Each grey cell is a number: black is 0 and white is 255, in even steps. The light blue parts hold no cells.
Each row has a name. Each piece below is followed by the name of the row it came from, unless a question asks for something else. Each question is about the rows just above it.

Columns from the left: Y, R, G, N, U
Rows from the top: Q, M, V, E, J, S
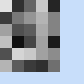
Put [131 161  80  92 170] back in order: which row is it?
V
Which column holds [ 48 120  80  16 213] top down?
R
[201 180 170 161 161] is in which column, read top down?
N
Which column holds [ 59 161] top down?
Y
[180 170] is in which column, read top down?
N
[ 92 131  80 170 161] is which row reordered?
V

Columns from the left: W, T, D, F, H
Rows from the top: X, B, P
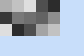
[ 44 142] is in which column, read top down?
H
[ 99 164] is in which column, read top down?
F
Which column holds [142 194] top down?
H
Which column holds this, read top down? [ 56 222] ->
W
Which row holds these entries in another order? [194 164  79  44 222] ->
P
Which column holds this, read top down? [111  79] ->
D

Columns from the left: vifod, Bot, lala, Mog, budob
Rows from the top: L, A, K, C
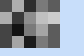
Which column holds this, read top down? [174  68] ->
vifod
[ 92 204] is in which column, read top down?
budob
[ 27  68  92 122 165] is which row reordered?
C
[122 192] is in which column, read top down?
Mog
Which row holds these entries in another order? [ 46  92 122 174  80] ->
L

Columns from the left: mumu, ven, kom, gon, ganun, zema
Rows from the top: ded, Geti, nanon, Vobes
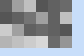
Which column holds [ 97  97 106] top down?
ganun
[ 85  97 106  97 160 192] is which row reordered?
ded
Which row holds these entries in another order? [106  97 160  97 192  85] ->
ded
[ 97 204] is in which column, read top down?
kom

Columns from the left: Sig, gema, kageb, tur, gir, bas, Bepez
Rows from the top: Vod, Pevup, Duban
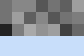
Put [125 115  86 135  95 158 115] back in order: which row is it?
Pevup
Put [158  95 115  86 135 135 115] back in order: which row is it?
Vod

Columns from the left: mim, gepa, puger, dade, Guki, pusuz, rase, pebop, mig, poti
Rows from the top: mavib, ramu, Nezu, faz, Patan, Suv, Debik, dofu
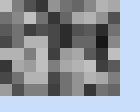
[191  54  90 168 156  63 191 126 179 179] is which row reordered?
Patan
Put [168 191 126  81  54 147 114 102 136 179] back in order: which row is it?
mavib
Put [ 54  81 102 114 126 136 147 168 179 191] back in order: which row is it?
mavib
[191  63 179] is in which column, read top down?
puger
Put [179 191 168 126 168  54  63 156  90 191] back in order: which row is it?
Suv

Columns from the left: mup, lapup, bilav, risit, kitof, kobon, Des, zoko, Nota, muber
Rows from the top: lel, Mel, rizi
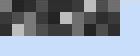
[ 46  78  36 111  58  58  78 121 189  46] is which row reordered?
rizi
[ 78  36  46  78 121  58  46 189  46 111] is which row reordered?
lel
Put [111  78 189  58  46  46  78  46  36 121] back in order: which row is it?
lel
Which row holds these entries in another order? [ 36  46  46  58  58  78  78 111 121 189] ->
rizi
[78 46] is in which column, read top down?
Nota
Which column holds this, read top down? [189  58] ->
kobon

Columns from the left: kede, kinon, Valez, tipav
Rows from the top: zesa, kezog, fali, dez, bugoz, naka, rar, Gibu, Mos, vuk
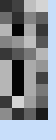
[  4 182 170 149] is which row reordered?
naka
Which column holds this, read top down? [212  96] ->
tipav
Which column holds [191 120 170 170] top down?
Valez
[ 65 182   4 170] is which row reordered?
rar
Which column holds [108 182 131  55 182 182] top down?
kede
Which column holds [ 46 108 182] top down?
kede

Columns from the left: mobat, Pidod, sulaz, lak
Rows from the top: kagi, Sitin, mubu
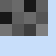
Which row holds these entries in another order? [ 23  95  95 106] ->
kagi
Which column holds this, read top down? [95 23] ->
mobat
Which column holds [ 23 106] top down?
sulaz
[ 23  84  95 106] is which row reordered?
Sitin

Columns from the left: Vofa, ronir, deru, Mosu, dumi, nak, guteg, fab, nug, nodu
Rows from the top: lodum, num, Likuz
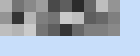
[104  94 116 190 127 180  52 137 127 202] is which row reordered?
Likuz
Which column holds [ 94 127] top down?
fab
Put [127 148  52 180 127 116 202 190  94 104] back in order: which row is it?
num
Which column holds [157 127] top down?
Mosu

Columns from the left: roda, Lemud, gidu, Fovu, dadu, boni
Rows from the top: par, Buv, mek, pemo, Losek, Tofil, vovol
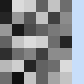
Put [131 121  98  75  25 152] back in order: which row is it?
mek
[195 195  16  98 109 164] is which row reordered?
vovol
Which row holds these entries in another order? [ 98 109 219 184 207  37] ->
Tofil
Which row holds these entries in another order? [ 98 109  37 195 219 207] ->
pemo
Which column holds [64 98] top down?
Fovu

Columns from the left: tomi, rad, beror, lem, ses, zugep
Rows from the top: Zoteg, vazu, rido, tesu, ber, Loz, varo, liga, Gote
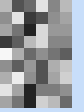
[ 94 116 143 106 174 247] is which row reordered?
ber
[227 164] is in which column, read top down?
tomi
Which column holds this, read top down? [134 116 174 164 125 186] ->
ses

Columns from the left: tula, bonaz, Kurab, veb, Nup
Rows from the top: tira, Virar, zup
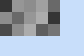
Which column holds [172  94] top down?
veb
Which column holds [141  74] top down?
tula
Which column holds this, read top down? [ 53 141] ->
tula
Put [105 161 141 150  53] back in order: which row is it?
tira

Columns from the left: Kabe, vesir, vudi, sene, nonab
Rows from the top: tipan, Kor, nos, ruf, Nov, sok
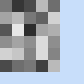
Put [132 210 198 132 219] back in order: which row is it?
Nov
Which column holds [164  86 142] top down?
Kabe
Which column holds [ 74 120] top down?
vudi
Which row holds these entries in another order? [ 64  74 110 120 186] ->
sok

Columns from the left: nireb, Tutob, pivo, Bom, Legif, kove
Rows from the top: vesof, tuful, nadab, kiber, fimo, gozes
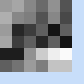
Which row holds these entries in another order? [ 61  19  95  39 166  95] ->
kiber
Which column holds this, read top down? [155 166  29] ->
nireb
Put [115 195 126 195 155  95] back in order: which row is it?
gozes
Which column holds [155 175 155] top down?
nireb
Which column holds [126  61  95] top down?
pivo

